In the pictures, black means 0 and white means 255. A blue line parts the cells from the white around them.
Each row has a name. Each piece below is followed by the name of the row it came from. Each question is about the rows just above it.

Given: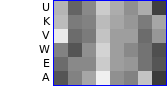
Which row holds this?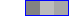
K
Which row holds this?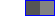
A
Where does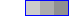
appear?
U
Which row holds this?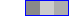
U

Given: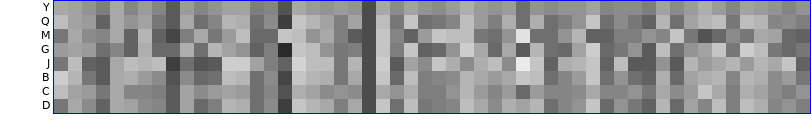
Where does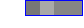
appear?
C
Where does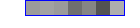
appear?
C
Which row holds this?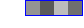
G
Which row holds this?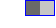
M
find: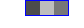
Q
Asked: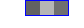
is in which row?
Q

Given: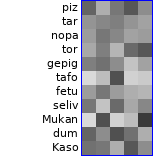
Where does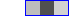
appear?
tafo
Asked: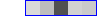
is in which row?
tafo
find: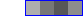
piz
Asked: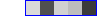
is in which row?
Mukan
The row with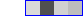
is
Mukan

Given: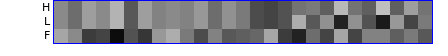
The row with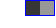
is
F
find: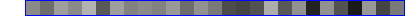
L

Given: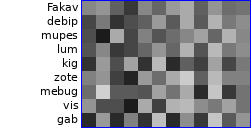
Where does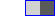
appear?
mebug
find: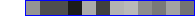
vis
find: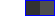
debip
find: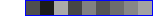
mupes

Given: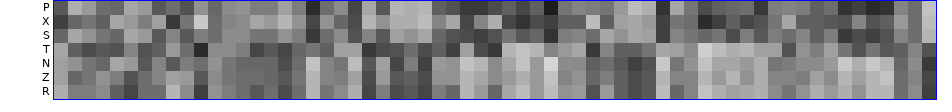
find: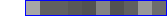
X
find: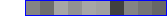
S
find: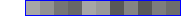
S
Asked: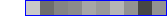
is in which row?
X

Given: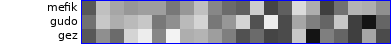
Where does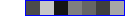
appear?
gez
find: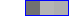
mefik
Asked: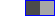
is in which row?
gudo
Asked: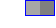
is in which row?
gudo

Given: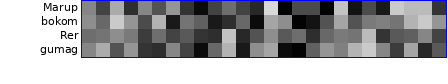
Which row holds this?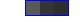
Rer
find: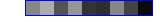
gumag
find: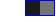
bokom
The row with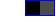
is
Marup
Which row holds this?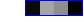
bokom
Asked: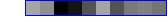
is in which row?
bokom
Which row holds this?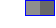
bokom

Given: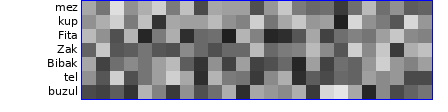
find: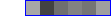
Fita
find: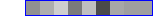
mez
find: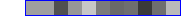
mez
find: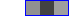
Bibak

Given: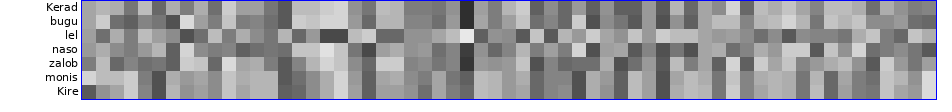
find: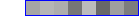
Kire
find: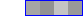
lel
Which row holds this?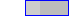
lel

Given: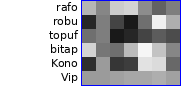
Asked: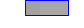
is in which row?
Vip
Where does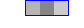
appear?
rafo
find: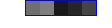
topuf
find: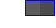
topuf
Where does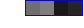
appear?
topuf
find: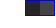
topuf

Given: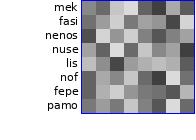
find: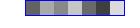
nof
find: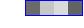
mek
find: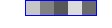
pamo
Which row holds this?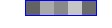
nof
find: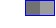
fasi
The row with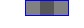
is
nenos
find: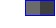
nof

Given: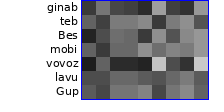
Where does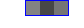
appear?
Gup
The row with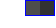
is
vovoz

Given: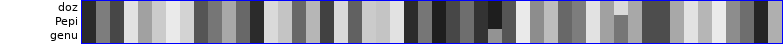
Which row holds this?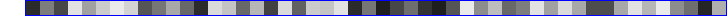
doz
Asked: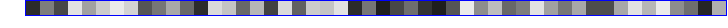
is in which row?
Pepi

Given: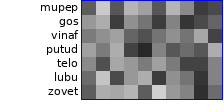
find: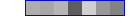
zovet
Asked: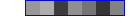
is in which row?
lubu

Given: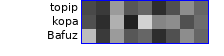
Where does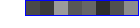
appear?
topip
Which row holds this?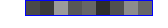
topip
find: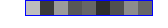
Bafuz

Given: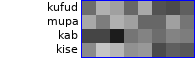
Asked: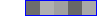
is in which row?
kufud
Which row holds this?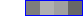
mupa
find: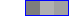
mupa
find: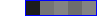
kab
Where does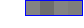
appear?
kab

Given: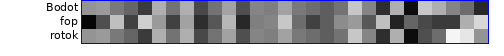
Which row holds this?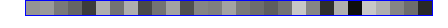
Bodot
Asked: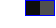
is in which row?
rotok
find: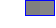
fop
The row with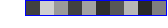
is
fop
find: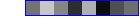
rotok

